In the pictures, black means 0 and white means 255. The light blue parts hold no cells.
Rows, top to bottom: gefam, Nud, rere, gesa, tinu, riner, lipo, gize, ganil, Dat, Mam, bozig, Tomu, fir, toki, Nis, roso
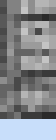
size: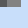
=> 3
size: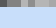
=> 8
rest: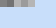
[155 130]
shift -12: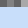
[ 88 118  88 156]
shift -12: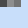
[ 61 130 103]

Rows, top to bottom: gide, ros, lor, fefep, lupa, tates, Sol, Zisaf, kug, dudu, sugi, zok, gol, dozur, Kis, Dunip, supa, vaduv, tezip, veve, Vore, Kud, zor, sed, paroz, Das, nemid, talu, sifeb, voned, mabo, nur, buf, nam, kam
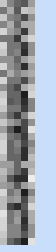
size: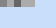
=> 5
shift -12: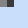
[120  46]

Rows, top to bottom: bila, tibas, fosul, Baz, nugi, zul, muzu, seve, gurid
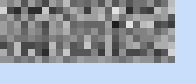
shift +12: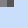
[142  98]
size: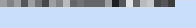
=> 25
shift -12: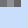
[102 133  90]
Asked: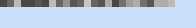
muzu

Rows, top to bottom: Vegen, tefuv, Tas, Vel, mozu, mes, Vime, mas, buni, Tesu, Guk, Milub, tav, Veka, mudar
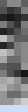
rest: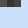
[124]
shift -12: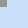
[137]
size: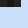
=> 3
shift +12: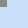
[149]

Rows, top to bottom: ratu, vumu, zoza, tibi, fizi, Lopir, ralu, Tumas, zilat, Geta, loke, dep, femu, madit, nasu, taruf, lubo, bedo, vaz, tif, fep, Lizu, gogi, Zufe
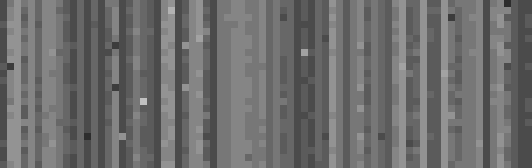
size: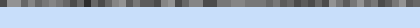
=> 60
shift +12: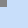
[145]
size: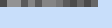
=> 14
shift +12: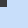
[72]

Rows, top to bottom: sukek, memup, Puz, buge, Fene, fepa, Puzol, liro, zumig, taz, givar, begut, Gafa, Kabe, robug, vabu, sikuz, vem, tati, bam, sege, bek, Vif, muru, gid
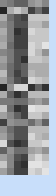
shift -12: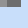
[134  97  97]
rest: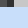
[186]
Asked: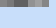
sukek
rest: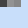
[134 109 146  97]
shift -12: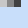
[187 122  53]
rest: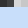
[199]

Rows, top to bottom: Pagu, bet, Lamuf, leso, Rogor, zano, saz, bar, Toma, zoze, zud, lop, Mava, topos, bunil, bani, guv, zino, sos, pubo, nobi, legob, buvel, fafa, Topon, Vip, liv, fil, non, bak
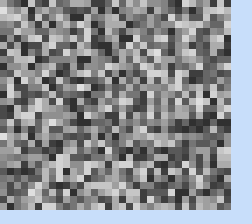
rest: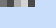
[186  62 198 172  74 211  89 186 117  89  74]
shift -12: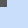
[77]
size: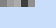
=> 5

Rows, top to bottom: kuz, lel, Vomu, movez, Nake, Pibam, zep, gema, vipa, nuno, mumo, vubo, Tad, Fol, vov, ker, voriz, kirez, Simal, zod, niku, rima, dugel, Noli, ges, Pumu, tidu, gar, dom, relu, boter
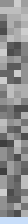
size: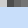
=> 4
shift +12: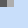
[103 186]
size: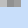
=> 3
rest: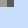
[ 91 145]

